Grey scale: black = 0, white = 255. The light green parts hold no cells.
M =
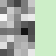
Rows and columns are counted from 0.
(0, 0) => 171
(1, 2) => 160
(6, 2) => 171
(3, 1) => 199
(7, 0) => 83
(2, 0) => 247
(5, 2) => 167
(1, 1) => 202
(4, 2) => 112
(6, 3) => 183
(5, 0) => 186
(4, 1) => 119
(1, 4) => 165

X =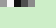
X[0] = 155
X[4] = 139

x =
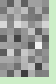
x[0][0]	143
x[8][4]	123
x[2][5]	114
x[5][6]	93
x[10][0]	155
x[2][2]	177
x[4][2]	120
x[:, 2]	[175, 162, 177, 219, 120, 67, 151, 106, 152, 113, 176]
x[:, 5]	[159, 172, 114, 168, 96, 172, 241, 126, 162, 68, 125]
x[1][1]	179
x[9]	[139, 149, 113, 178, 195, 68, 177]
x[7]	[91, 208, 106, 199, 174, 126, 145]
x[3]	[217, 138, 219, 195, 142, 168, 211]
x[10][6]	128
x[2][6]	171
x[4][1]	151
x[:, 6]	[143, 118, 171, 211, 160, 93, 119, 145, 136, 177, 128]
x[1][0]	119
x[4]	[138, 151, 120, 149, 194, 96, 160]
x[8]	[167, 167, 152, 183, 123, 162, 136]

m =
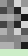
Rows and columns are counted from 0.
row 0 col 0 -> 148
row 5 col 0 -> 134
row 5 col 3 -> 149
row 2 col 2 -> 132
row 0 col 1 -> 103
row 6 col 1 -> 176
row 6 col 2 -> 137
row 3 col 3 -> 213
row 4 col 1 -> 133

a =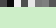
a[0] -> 72
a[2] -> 240
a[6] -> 127

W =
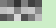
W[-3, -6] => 124
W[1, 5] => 141
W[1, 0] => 191
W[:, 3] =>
[127, 190, 81]
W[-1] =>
[84, 109, 214, 81, 125, 186]

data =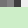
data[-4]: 116
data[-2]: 63
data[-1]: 239

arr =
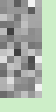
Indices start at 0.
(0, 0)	144
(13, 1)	128
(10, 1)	169
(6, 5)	126
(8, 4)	77
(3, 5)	164
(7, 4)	197
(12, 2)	135
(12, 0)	175
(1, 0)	138
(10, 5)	145
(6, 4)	118
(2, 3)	178
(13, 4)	152
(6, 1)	171
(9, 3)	124
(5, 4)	142
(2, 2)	119
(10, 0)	109
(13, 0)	107
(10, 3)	179
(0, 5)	175
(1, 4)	92
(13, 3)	191
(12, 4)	127

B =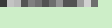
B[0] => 57
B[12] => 209
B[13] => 110
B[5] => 113

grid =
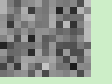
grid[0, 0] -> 177
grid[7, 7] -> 145
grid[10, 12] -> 156
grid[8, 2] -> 118
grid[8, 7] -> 165
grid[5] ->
[129, 160, 77, 167, 35, 146, 91, 104, 138, 124, 104, 139, 184]
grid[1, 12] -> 139
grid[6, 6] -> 96
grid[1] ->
[178, 139, 113, 173, 60, 125, 118, 152, 36, 137, 45, 179, 139]
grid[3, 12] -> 179
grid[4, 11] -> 100
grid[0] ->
[177, 124, 90, 135, 141, 159, 117, 145, 125, 119, 135, 79, 192]
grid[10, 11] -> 77
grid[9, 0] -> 68
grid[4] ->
[159, 136, 114, 146, 117, 144, 146, 133, 102, 111, 86, 100, 185]
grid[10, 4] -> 95
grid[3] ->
[149, 56, 147, 115, 143, 118, 121, 172, 73, 186, 50, 128, 179]
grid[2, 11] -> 111
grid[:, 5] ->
[159, 125, 128, 118, 144, 146, 133, 163, 150, 92, 167]
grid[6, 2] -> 110
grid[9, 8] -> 112
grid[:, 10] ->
[135, 45, 111, 50, 86, 104, 80, 76, 150, 26, 149]
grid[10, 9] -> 130

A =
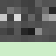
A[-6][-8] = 77
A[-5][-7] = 116
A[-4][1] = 64
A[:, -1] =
[84, 39, 167, 88, 86, 75]
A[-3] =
[93, 81, 90, 77, 82, 78, 85, 88]
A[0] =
[77, 75, 78, 65, 63, 95, 82, 84]
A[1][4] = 65
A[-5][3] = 79
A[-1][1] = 84
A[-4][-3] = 68
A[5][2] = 82
